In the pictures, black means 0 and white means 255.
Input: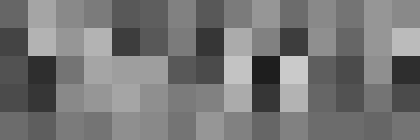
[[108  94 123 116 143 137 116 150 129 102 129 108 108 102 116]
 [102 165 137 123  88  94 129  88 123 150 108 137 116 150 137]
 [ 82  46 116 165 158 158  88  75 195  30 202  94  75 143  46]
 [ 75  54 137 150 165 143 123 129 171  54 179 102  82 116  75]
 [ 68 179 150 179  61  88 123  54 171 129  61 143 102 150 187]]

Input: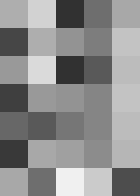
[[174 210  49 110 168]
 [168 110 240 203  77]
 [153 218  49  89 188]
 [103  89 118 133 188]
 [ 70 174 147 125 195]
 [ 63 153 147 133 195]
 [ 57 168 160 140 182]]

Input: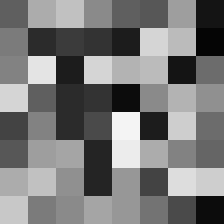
[[213  95  43  51  12 138 179 144]
 [200 123 138 165 151 115  74  12]
 [172 193 144  36 151  67 221 206]
 [130 228  28 213 179 187  20 108]
 [123  43  59  51  28 213 187   5]
 [ 95 172 193 138  95  87 158  20]
 [ 87 158 165  36 236 172 130 101]
 [ 67 130  43  74 244  28 206 108]]

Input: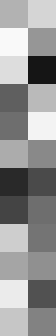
[[249 150]
 [235  81]
 [221  21]
 [206 116]
 [198 130]
 [178 213]
 [172 137]
 [165 144]
 [110 243]
 [ 95 186]
 [ 68 110]
 [ 41  74]]

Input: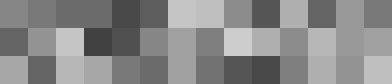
[[167 100 183 167 121 108 161 114  86  73 127 175 147 191]
 [134 121 108 108  73  93 197 191 140  86 175 100 153 121]
 [100 147 197  65  80 134 161 127 205 175 140 183 153 161]]

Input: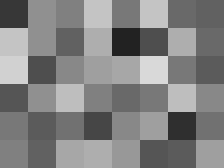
[[209  78 136 159 167 217 120  91]
 [196 144  97 174  34  78 174 105]
 [128  97 167 174 152  85  91 159]
 [120  91 113  70 136 159  47 113]
 [ 85 144 190 128 105 120 190 136]
 [ 55 144 128 196 120 196 105  97]]

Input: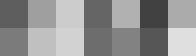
[[123 192 210 109 130  86 223]
 [ 94 159 204 101 177  65 171]]

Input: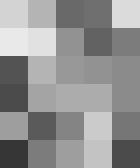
[[233 225 146  98 124]
 [211 180 105 111 219]
 [158  90 132 203 118]
 [ 83 180 152 146 139]
 [ 75 164 172 172 139]
 [ 54 124 158 195  75]]

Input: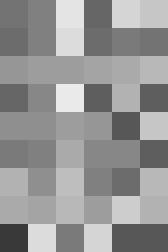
[[178 143 190 128 108 184]
 [170 164 184 157 205 178]
 [150 157 157 164 170 184]
 [143 143 157 150  87 198]
 [122 128 170 135 135  94]
 [115 128 228 102 213 198]
 [108 128 220 108 122 115]
 [102 135 234  94 178  94]
 [ 57 220 122 213  87  87]]
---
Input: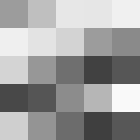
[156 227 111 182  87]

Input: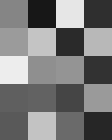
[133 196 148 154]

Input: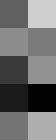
[ 96 122]

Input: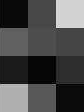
[10 77 45]

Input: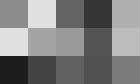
[140 163  96]

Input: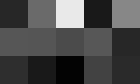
[39 85  3]

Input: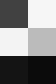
[ 65 187]

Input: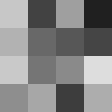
[199 104 138 173]
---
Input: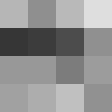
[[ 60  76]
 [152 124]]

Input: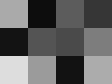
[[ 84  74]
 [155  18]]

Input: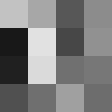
[[225  71]
 [218 112]]

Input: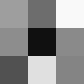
[[ 16 138]
 [224 132]]

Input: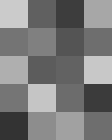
[[128  84]
 [ 92  98]]

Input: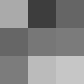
[[119 123]
 [187 198]]

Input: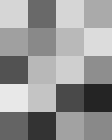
[[137 185]
 [184 207]]

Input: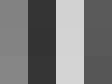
[[ 51 211]
 [ 53 212]]

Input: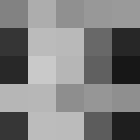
[[187 185]
 [201 182]]
